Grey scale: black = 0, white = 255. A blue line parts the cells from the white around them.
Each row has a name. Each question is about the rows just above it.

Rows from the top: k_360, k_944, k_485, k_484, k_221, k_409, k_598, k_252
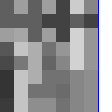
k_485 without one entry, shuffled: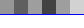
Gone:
[166]
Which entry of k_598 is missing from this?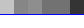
[107]
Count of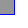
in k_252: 0
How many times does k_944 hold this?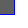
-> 4

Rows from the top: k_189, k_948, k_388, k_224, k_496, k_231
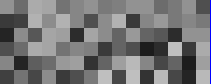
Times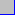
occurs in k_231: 2
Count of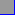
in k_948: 1
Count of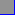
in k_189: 5
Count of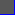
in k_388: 2
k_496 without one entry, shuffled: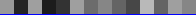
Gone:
[94]

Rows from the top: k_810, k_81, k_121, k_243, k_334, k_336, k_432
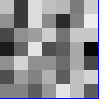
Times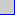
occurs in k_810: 1
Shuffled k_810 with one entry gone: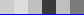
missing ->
[183]
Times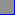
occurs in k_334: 3
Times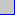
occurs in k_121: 2
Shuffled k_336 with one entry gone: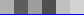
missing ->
[130]
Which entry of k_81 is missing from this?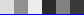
[137]
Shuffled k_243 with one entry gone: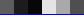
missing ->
[101]

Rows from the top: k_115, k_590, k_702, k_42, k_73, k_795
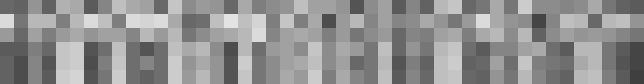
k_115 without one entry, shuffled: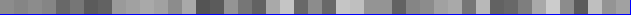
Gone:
[177]
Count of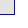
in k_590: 1

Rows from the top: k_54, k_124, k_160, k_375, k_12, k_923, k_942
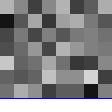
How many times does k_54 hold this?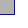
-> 2
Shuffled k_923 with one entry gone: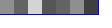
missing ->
[193]
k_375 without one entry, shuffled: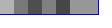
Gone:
[106]
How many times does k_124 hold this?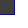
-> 0
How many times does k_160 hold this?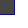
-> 2
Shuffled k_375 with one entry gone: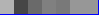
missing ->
[78]
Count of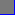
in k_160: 2

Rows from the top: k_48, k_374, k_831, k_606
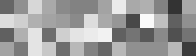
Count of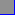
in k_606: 3
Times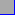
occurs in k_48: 3

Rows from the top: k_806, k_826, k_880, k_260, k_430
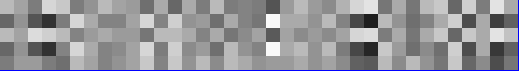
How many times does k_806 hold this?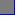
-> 6
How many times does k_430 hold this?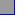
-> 4
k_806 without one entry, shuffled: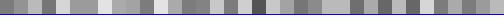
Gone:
[178]
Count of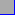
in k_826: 6
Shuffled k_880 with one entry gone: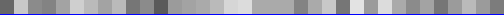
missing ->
[194]

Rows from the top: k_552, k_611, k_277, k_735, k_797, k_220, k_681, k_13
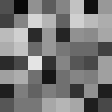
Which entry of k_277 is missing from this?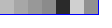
[36]
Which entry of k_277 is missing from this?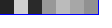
[139]

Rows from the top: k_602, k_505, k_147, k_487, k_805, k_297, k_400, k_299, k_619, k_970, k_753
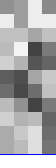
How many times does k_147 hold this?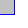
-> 3
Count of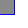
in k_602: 1
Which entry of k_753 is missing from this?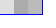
[116]
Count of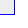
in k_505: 3
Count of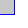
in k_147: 0

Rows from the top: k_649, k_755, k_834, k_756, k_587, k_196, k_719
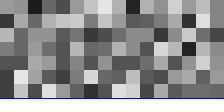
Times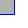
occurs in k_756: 1
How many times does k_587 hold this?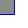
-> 0
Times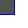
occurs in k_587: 7
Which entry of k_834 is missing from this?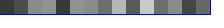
[116]
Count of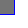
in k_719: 0
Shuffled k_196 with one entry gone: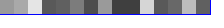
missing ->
[162]

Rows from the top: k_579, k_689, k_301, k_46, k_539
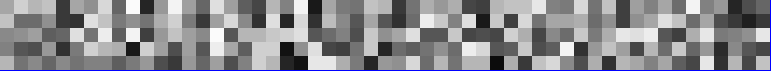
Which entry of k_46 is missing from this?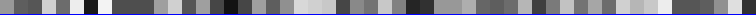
[43]
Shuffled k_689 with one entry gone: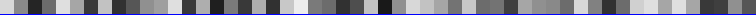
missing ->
[188]
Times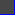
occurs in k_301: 3
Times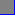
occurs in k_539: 4
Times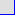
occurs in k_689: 4

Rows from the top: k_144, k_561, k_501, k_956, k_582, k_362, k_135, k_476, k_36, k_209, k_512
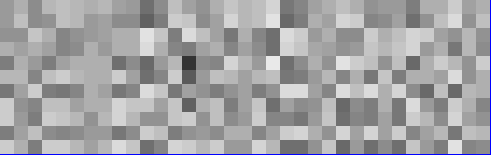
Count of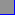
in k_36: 5
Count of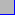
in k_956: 2
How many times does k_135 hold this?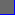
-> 2
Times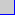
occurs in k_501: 3
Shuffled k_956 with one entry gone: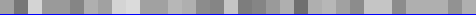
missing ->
[167]
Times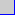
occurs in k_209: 3

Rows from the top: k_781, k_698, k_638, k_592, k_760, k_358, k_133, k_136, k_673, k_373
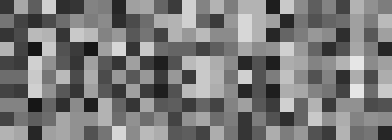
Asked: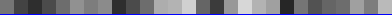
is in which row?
k_698
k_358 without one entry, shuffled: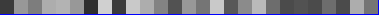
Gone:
[193]

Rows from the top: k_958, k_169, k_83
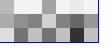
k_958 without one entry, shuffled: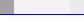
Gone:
[185]
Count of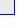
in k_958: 1
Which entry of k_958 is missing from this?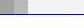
[235]
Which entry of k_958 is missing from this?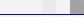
[185]
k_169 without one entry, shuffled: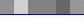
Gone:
[171]
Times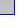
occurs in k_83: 3
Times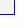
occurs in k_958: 4

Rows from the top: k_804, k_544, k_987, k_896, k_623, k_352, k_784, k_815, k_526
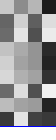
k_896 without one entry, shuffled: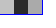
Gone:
[148]
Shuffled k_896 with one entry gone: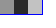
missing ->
[170]
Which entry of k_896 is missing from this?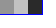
[170]
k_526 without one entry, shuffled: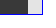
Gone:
[65]
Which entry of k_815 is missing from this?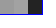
[188]

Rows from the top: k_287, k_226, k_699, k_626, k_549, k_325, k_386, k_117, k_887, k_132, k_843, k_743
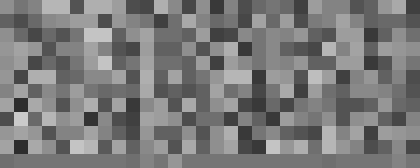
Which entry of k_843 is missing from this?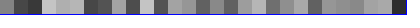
[89]
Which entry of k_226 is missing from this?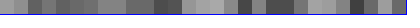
[123]
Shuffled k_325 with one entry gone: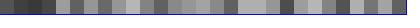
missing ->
[190]
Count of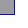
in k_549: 6
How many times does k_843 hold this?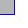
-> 2
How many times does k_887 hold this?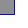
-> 4
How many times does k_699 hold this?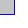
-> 2

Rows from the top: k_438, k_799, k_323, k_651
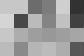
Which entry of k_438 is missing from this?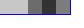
[207]
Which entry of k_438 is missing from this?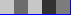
[207]
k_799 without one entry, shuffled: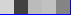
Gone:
[72]
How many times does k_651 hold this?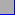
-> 1
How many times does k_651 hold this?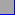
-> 0
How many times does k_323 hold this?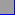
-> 2
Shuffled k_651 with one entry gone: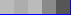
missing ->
[181]

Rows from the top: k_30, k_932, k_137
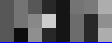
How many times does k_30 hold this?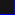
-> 1
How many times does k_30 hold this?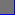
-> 2
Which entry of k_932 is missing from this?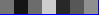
[136]

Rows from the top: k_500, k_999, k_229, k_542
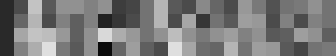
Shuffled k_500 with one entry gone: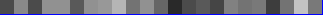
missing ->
[82]
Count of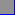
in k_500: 4
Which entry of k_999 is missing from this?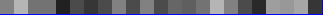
[89]
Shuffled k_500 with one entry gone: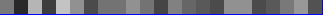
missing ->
[137]
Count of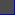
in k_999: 5
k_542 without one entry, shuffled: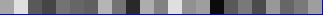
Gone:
[109]

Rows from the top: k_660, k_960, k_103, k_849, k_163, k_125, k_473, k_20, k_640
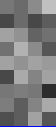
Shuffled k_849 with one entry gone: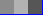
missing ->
[113]
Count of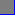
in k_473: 1
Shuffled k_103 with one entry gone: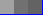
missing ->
[146]
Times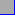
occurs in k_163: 0

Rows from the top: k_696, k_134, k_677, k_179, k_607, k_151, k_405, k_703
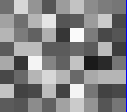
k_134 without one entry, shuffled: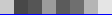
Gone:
[162]
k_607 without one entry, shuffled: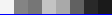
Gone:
[54]
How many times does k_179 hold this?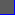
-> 4
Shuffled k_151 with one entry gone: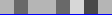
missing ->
[169]
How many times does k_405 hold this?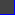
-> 3
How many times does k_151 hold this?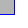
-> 4

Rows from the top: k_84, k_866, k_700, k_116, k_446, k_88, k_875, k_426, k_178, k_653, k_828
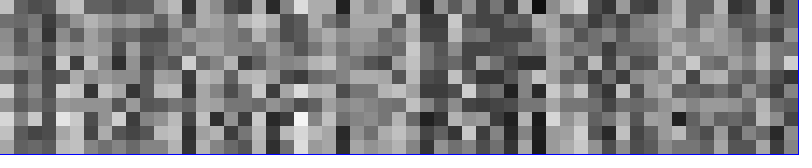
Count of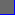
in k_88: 1
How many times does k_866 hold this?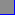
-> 3
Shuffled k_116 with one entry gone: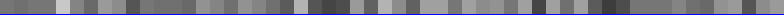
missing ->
[125]

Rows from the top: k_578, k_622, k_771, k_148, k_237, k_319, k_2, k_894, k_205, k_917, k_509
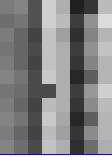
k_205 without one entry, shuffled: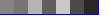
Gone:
[167]
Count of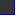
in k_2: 0

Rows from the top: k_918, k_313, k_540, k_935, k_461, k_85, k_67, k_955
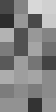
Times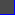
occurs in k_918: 1
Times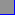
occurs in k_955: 3
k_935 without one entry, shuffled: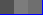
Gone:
[165]
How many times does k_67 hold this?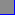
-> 2

